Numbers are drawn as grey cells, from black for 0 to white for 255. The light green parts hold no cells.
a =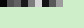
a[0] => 5
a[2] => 98
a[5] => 215

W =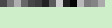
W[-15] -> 72
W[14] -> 170
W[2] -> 175
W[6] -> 34
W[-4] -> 184

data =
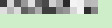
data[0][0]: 60
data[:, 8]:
[169, 137]
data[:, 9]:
[41, 149]
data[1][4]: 125
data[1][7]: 62
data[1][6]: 62
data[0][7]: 209
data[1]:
[223, 183, 218, 94, 125, 171, 62, 62, 137, 149, 214, 243, 45, 131]

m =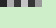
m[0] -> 37
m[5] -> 155
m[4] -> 53
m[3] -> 197

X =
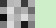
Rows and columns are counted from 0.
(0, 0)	56
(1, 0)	165
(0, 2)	188
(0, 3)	61
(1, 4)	109

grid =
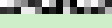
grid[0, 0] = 254
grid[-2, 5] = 58
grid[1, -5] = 7
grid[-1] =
[46, 61, 20, 237, 236, 129, 1, 31, 3, 222, 73, 7, 116, 17, 67, 182]
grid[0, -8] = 6
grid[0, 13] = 247
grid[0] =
[254, 233, 164, 137, 38, 58, 251, 181, 6, 156, 1, 252, 201, 247, 163, 36]

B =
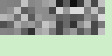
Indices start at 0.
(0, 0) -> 132
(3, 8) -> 67
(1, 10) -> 219
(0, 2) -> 127
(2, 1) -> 169
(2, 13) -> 120
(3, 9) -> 105
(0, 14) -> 193
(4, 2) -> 143
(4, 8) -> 67
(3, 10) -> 51
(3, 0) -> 80
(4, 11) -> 89
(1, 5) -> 141
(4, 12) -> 128
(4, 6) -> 177
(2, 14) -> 217
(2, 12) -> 142
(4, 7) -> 122
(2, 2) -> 111
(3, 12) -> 182

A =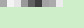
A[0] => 168
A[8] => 236
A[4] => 97

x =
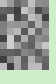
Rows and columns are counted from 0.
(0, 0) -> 188
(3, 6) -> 128
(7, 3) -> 134
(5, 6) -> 132
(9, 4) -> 187
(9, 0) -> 189
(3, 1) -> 152
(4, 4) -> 183
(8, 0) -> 64
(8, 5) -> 121
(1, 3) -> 195
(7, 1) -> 98
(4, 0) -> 130
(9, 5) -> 189
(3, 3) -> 153
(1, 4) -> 166
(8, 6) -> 103
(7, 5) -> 93
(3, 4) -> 100
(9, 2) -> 166

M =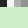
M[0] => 38
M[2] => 174

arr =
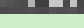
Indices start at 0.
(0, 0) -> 89
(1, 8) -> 78
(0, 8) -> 199
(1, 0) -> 74
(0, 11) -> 71
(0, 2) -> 79
